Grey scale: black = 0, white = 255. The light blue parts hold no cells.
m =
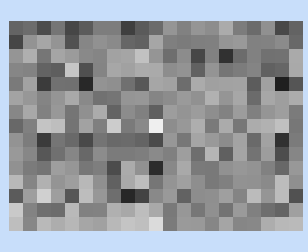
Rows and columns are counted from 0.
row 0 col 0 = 100
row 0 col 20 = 99
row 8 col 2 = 59
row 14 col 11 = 123
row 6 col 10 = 95
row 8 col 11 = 151
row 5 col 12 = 154
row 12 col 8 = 39
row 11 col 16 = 146
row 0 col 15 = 171
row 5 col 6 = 113
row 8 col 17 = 106
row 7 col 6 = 127
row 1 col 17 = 129
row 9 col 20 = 134
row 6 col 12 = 148
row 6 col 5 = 144
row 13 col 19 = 100
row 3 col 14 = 148
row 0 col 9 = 90
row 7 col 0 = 104
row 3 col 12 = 147
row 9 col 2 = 87
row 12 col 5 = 189
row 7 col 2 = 196
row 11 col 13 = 142
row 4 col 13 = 171
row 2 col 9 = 193
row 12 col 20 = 81
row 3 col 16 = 124
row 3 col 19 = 102
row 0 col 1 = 108
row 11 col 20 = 143
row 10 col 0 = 145
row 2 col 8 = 165
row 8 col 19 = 49
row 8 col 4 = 105
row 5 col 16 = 167
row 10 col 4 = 150

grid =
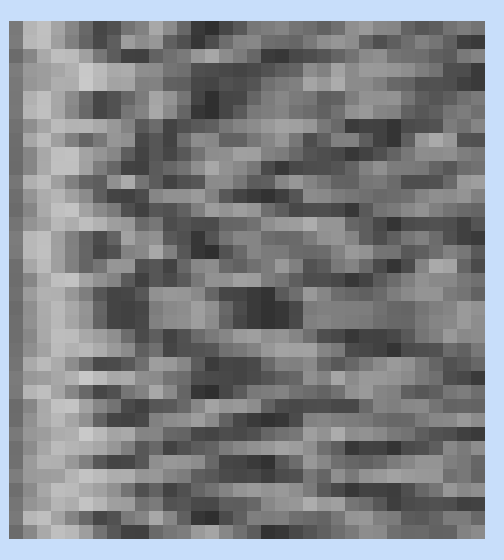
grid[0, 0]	121
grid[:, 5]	[104, 100, 160, 200, 201, 107, 104, 180, 100, 163, 161, 100, 139, 162, 190, 100, 101, 100, 163, 126, 148, 146, 168, 184, 111, 200, 104, 162, 144, 201, 175, 127, 195, 171, 195, 103, 158]
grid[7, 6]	169
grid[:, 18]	[125, 110, 59, 82, 112, 124, 126, 153, 134, 130, 74, 95, 50, 110, 143, 109, 123, 124, 125, 51, 50, 50, 143, 152, 106, 84, 125, 98, 50, 102, 152, 50, 62, 147, 136, 124, 50]
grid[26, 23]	113
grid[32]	[125, 154, 157, 159, 180, 195, 187, 173, 174, 149, 152, 133, 125, 94, 88, 75, 71, 74, 62, 76, 80, 119, 101, 143, 121, 146, 153, 162, 155, 152, 151, 112, 120, 100]
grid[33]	[110, 139, 167, 189, 186, 171, 161, 145, 115, 79, 98, 66, 80, 101, 114, 131, 148, 155, 147, 153, 143, 123, 90, 73, 55, 66, 65, 61, 79, 103, 117, 151, 136, 143]
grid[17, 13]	136
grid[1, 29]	129
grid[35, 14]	47
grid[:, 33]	[115, 58, 131, 58, 58, 122, 112, 133, 81, 119, 113, 158, 129, 101, 84, 58, 89, 74, 112, 98, 146, 141, 140, 120, 103, 58, 110, 99, 140, 58, 141, 102, 100, 143, 66, 104, 139]
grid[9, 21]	84
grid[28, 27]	103
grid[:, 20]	[116, 102, 72, 100, 128, 123, 115, 160, 119, 105, 72, 151, 85, 72, 157, 106, 107, 128, 94, 110, 72, 73, 133, 161, 128, 102, 114, 72, 75, 119, 157, 108, 80, 143, 151, 111, 72]
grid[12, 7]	68
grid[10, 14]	168
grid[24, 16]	68
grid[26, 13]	54
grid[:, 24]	[143, 141, 115, 139, 139, 126, 145, 59, 129, 55, 100, 98, 118, 55, 102, 133, 153, 132, 55, 102, 126, 124, 55, 75, 103, 139, 145, 72, 124, 141, 55, 102, 121, 55, 117, 149, 122]
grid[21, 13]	158
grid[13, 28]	136
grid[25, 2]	157
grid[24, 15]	70
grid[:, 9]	[129, 140, 64, 142, 128, 124, 131, 89, 72, 67, 64, 116, 76, 64, 106, 139, 136, 79, 64, 87, 70, 72, 74, 95, 111, 142, 130, 64, 72, 132, 87, 87, 149, 79, 113, 133, 64]
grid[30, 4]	180
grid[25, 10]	139
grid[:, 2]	[192, 191, 169, 157, 157, 191, 192, 165, 187, 168, 169, 188, 172, 170, 160, 191, 192, 187, 169, 177, 171, 170, 169, 162, 186, 157, 191, 169, 170, 157, 166, 177, 157, 167, 158, 191, 169]
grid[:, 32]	[124, 64, 121, 77, 64, 112, 125, 113, 83, 126, 108, 152, 148, 106, 64, 64, 119, 101, 120, 116, 154, 154, 137, 97, 89, 72, 125, 101, 153, 64, 122, 120, 120, 136, 64, 124, 130]
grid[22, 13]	107
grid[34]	[117, 148, 158, 181, 173, 195, 181, 159, 157, 113, 123, 82, 86, 73, 72, 94, 93, 103, 136, 147, 151, 173, 154, 160, 117, 109, 87, 62, 75, 78, 81, 78, 64, 66]
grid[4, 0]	120
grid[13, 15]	147
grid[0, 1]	181
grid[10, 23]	84
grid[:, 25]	[153, 101, 138, 154, 139, 146, 153, 66, 93, 66, 129, 118, 112, 89, 94, 94, 146, 106, 67, 96, 125, 121, 66, 71, 121, 153, 154, 105, 120, 146, 66, 97, 146, 66, 109, 152, 141]
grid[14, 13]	76

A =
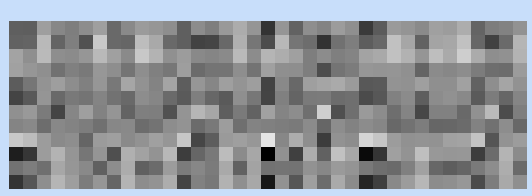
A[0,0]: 95
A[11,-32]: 124
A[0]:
[95, 94, 158, 135, 126, 141, 159, 105, 137, 155, 150, 142, 95, 140, 126, 153, 172, 149, 51, 149, 98, 142, 131, 156, 143, 58, 91, 154, 148, 138, 160, 156, 173, 100, 125, 130, 146]
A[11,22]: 108
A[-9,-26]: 119
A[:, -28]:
[155, 189, 200, 142, 146, 141, 127, 108, 146, 162, 96, 141]
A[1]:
[98, 100, 185, 100, 127, 81, 201, 105, 102, 189, 169, 105, 95, 66, 69, 104, 176, 118, 76, 184, 117, 109, 50, 113, 126, 93, 104, 193, 166, 98, 164, 167, 193, 103, 65, 106, 181]
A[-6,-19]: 161
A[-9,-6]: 135
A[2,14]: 133
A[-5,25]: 140
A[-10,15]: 138
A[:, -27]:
[150, 169, 179, 128, 131, 134, 126, 115, 160, 147, 107, 147]
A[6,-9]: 132
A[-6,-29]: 99
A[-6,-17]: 141
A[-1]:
[52, 86, 142, 181, 158, 124, 150, 101, 180, 141, 147, 173, 68, 129, 120, 178, 143, 168, 23, 146, 86, 159, 108, 170, 139, 37, 63, 137, 156, 183, 140, 143, 151, 75, 125, 169, 143]
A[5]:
[68, 89, 149, 105, 121, 116, 132, 114, 105, 141, 134, 106, 90, 127, 103, 90, 143, 119, 68, 128, 100, 122, 123, 108, 111, 75, 87, 129, 139, 94, 140, 145, 137, 90, 124, 102, 133]
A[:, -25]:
[95, 95, 156, 158, 93, 90, 148, 147, 199, 61, 123, 68]
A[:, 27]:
[154, 193, 193, 149, 147, 129, 110, 104, 156, 160, 106, 137]
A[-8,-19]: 67
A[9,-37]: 30
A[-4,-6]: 161
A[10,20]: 115
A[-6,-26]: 81
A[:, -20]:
[149, 118, 140, 115, 158, 119, 98, 131, 151, 167, 163, 168]
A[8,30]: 146
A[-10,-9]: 178
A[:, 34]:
[125, 65, 142, 110, 142, 124, 186, 113, 85, 108, 141, 125]
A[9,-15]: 97

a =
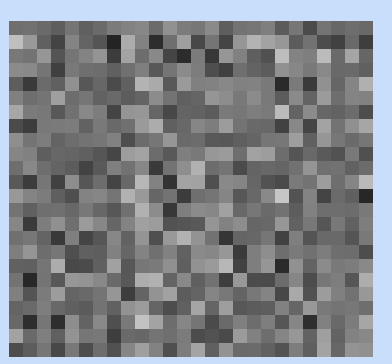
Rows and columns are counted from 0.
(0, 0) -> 111
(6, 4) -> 113
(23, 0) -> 77
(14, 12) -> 85
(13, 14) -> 135
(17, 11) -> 144
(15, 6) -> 86
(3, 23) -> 105
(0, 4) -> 117
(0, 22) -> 116
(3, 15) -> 64
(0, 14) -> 138
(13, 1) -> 96
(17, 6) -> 96
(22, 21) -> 99
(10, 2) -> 110
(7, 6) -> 121
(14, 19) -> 150
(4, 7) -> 75
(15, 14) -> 114
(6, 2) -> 120
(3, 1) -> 137
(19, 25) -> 152
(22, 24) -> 130
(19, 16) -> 100
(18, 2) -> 116
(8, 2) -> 125
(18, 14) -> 114
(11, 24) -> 133
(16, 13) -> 138
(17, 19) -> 43
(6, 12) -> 100
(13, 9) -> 177
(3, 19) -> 145
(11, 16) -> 133
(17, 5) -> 75
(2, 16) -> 129
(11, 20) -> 122
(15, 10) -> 79

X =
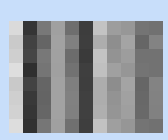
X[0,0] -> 218
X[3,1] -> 47
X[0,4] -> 110
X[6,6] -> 175
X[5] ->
[207, 57, 100, 162, 129, 64, 173, 147, 161, 104, 130]
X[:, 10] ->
[113, 131, 114, 114, 131, 130, 129, 113]
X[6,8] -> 159
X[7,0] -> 221
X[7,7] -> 159
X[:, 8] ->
[151, 164, 157, 150, 164, 161, 159, 150]
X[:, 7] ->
[157, 142, 147, 160, 141, 147, 149, 159]
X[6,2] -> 102
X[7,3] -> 160
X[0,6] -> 195
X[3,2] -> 117
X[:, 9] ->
[116, 102, 114, 116, 102, 104, 105, 116]
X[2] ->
[207, 70, 120, 161, 108, 58, 195, 147, 157, 114, 114]
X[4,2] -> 101
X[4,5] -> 62
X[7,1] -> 49
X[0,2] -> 120
